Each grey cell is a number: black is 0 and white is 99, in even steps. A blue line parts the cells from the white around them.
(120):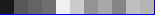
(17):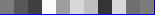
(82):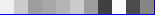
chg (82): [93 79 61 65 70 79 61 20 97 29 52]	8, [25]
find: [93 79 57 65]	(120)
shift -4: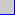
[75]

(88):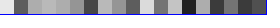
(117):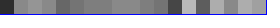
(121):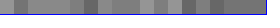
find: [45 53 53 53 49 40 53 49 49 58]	(121)
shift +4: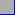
[71]
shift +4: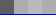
[40 71 76 71]

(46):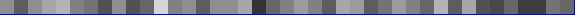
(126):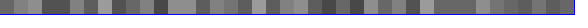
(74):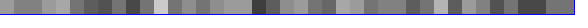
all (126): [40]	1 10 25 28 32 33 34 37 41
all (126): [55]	3 13 14 22 27 35

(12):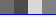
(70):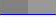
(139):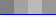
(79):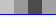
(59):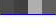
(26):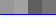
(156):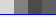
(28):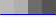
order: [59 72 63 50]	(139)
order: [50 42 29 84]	(12)
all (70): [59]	3 4
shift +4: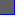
[41]

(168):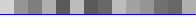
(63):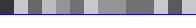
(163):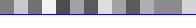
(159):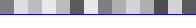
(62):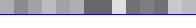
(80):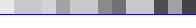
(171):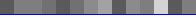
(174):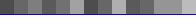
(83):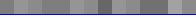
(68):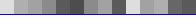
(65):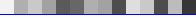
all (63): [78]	2 7 12 14
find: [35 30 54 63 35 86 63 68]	(68)
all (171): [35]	1 5 9 13
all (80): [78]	2 3 6 7 10 11
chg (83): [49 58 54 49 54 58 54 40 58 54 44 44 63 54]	5, [49]
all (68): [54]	4 7

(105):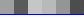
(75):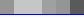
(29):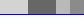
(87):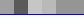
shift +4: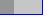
[62 81 81]
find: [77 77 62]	(75)
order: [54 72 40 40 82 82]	(29)
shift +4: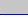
[81 81]
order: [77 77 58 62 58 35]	(75)
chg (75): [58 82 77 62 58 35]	2, [77]
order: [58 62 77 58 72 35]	(87)

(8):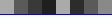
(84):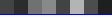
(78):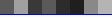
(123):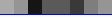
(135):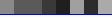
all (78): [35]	1 4
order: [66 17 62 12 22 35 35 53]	(135)
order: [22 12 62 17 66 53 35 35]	(135)
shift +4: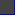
[30]
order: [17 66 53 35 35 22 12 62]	(135)
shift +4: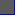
[39]

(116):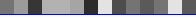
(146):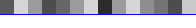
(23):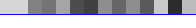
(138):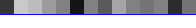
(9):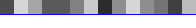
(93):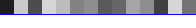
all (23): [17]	13
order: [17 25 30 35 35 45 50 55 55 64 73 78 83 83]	(9)
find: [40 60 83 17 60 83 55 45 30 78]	(146)
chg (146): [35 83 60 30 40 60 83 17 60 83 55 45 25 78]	13, [30]
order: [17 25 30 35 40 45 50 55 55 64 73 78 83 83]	(23)
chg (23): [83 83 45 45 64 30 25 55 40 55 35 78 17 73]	3, [50]

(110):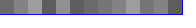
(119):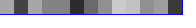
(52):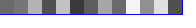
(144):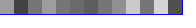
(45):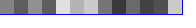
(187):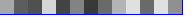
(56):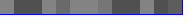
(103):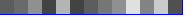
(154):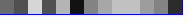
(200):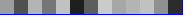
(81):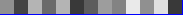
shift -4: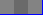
[47 37 47]
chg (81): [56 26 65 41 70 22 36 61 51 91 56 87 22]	3, [70]
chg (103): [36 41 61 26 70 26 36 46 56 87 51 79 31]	3, [56]
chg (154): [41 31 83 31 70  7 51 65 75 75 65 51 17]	11, [61]
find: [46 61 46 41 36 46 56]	(144)
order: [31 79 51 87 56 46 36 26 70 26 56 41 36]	(103)
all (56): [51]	1 4 6 7 11

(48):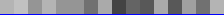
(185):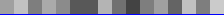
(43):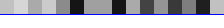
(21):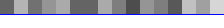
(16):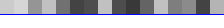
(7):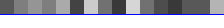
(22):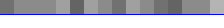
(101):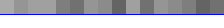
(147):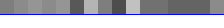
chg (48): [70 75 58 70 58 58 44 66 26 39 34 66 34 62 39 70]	15, [44]
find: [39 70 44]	(21)
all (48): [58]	3 5 6
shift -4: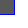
[30]

